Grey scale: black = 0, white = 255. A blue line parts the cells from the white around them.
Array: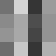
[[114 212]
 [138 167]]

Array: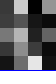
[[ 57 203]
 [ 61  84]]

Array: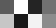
[[ 91 253]
 [198  24]]

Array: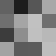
[[ 98  29]
 [111 165]]

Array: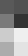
[[ 89  81]
 [122  51]]

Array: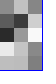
[[140 193]
 [ 92  59]]

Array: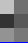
[[194 112]
 [ 51  89]]

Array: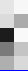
[[229 247]
 [219 171]]
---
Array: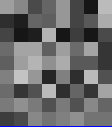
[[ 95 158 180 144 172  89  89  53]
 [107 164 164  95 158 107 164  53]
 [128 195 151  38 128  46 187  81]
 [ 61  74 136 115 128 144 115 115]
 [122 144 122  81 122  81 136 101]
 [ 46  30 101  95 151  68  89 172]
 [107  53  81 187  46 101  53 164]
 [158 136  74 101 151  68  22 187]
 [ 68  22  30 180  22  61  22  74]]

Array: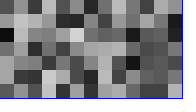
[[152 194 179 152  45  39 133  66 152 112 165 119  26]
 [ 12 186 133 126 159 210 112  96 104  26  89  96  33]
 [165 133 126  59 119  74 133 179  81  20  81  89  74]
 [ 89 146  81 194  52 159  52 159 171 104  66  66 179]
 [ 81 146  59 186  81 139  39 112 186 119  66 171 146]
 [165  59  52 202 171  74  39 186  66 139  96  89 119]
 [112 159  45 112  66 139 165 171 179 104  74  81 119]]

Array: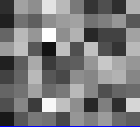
[[ 66 101 185  87  72 142 134 170 178 134]
 [ 32  94 170  59  87  94 150 200 170 150]
 [101 114 162 107 121 185 134  79 101 107]
 [101 185 150 254 142 178  39  66  66 162]
 [ 46 162 142 227 185 121  52  79  46 178]
 [ 24  87 121 114  72 150 127 156 107  94]
 [ 32 114  94 142 156 162 114 127 150  87]
 [156 192  87  18 192  79 192  79  52 185]
 [ 79 134  59 247 192 142  39 127  46 214]]

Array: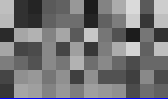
[[ 42 166 178 131 166  90 199 118  82  28 118  49]
 [ 55 166 159 131 152 125 159 152 144  75 110  97]
 [ 69 144 152 118 144  63 144  82  82  63 137  75]
 [125 104  82 137 118 178 110 137 104  75 104 104]
 [166  69  75 137  69 159  55 125 172 212  97 191]
 [185  49  42  97 110 110  36  97 125 205  55 191]
 [191  49  36  90  97 152  28 131 172 218  90 205]]

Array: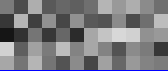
[[167 117 181 117  83 139  70 161 103 153 131 123]
 [123  76 174  89 103  95 111 181 153 174 139 111]
 [209  95 161 123 189 131 167 131  83 139 123  55]
 [ 21  49 117  55 103  43 167 196 216 209 145 153]
 [ 55 181  63 145  70 145  89  83 139  76 111 189]]

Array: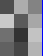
[[112  50 195]
 [ 97  70 180]
 [201  90 167]
 [ 78 173 131]]

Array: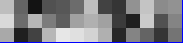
[[217 108 183 124  93 161 176 161  59  31 203  81 132]
 [169  31  66 183 231 224 211 176  39 132 100  53 116]
 [190 100  19  81  87 108 190  66  53 146 196 139 146]]

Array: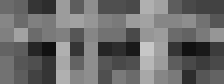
[[134 107 128 122 156 162 150 128 122 156 162 134 134 142 114  86]
 [128 162 107 122 128  86 134 114 114  73 150 156 107  99 122 150]
 [114  86  79  53 168  99 142  86  73  79 183 156  93  73  60  73]
 [114  93  66  53 176 134 142  79 122 107 168 134 122  45  86  99]
 [107  99  53  45 156  93 142  79  79  73 176 162  93  73  66  66]
 [ 99  93  37  17 176  53 142  37  45  25 199 162  53  17  25  60]]
